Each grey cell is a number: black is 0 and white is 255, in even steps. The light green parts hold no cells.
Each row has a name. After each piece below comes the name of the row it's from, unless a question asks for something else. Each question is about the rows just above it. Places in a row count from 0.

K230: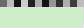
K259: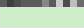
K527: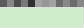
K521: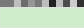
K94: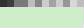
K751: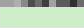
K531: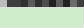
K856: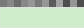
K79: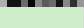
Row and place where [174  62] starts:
K230, 9
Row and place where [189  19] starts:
K230, 1
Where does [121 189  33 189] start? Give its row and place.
K521, 5
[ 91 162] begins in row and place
K856, 7

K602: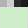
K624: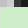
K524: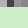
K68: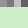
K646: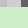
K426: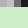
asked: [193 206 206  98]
K646
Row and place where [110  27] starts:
K426, 2
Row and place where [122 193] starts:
K68, 1
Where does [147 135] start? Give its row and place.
K524, 2
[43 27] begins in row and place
K602, 2

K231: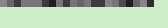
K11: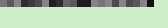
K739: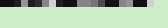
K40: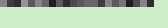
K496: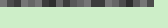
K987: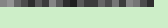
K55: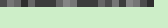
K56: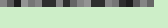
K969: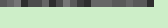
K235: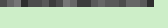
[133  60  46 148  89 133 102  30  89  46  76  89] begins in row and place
K40, 0
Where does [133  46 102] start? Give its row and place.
K56, 8

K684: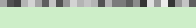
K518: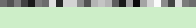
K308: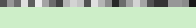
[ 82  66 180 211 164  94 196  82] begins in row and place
K684, 1
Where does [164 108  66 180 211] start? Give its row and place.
K308, 6

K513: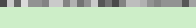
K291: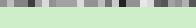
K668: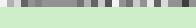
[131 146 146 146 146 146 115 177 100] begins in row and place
K668, 5
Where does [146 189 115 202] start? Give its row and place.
K291, 13
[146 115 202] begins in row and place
K668, 17

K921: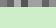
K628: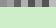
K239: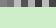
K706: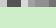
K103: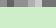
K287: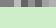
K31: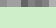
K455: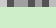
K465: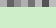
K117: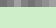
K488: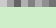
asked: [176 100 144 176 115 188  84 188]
K465
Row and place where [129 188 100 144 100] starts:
K287, 1
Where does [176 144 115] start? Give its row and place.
K488, 5
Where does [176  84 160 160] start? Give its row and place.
K921, 2
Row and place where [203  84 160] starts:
K455, 0

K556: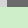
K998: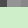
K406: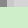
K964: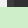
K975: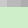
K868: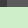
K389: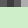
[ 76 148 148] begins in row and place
K998, 0
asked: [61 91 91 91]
K868
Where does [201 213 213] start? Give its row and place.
K406, 1
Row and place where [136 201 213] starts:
K406, 0
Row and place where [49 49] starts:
K964, 2

